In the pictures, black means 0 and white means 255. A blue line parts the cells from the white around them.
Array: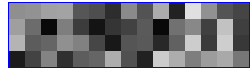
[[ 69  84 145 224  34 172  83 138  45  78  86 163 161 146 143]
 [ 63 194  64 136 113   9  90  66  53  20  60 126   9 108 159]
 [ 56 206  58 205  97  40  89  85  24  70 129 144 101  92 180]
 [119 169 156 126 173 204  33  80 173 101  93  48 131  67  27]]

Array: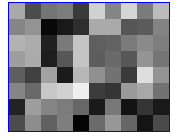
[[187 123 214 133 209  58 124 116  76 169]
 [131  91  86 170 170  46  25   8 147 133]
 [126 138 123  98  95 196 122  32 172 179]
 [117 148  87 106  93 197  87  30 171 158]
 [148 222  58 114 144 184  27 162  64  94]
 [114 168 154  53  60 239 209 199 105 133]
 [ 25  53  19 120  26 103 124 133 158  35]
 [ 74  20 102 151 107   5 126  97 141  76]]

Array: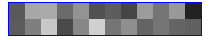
[[ 34 153 117 156  69  93  81 147 107 170 167  89]
 [ 96 101 117 100 143 116 208 135  74 200 127  92]]

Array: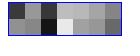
[[133 165 184 189  56 152  58]
 [105 151 161 233  21 135 145]]

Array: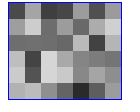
[[155  80 156  71  63 165  74]
 [208 172 105 156 109 205 158]
 [181  66 186 104 110 112 110]
 [117 124 133 169 214  68 190]
 [142 165 136 201 214  83 203]
 [156  94  42 100 143 188 178]]

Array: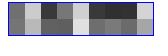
[[212  50  48  57 208 119  57 204 112]
 [166 107 122 110 224  95  97 185 117]]
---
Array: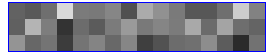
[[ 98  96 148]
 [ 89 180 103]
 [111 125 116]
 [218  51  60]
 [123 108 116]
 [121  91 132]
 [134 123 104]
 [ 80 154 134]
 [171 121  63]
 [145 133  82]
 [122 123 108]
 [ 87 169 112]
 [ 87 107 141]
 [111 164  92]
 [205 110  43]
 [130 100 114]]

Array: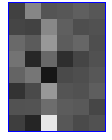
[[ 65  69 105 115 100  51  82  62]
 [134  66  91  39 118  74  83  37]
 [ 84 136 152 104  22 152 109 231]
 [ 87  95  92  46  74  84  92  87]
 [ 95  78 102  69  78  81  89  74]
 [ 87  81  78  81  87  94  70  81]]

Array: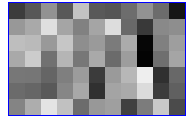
[[ 60 152 190 169 119 107 132]
 [ 87 169 186 204 118 102 173]
 [146 223 153 113 101  89 228]
 [ 88 165 198 181 127 134 193]
 [195 129 142 119 156 168 108]
 [ 89 165 154 169  59  48 152]
 [ 85 221 123 107 154 164 159]
 [109 105 171 157 183 170  64]
 [146  57   6   3 238 219 124]
 [108 137 128 111  48  60 201]
 [ 22 142 158 165 104  96  75]]

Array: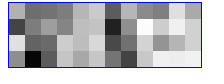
[[177  68 224 142]
 [110 125  99   6]
 [115 158 106  92]
 [125 133 205 197]
 [182 190 189 168]
 [202 195 216 198]
 [ 92  33  73 116]
 [182 143 113  67]
 [139 252 211 200]
 [127 205 148 240]
 [223 240 181 237]
 [170 209 209 241]]

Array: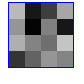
[[185 149 175  52]
 [ 23   4 131  99]
 [ 62 129 111 149]
 [166  23 196 132]]

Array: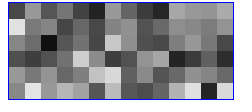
[[ 72 225 134  79 153 136]
 [152 121 108  62 120 228]
 [ 85 133  16  82 148 152]
 [117  70  86 114 103 182]
 [ 67 103 114 206 127 162]
 [ 35  72  70 140 194  86]
 [153 131 199  62 216 187]
 [101 145 143  82  96  87]
 [ 60  82  79 147 138  77]
 [ 38 105  73 166  84 101]
 [167 142 126  36 105 179]
 [152 136 151  59 145 224]
 [148 124 120  96 133  37]
 [171 147  72  45 105 217]]

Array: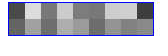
[[ 74 100]
 [220 161]
 [120 110]
 [204 173]
 [124 155]
 [120 109]
 [206 147]
 [208 129]
 [ 62 138]]

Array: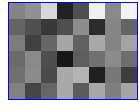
[[132 101 124 107 112 129]
 [145  80  64 137 139  70]
 [215  56 102  78  75 103]
 [ 33  79 166  24 169 168]
 [ 79 141  97  94 180  92]
 [239  44 168 112  32 167]
 [137 133 132 139 120 127]
 [242 100 163 110  61 165]]

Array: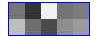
[[117 190]
 [ 51 110]
 [241  74]
 [116 142]
 [124 155]]
